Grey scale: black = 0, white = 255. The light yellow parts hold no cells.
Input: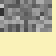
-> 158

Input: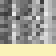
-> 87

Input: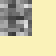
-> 137

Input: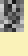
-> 211

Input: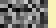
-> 157

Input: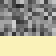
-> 148
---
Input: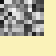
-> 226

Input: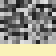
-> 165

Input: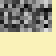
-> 112

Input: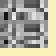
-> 180

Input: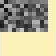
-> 100

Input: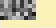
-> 148
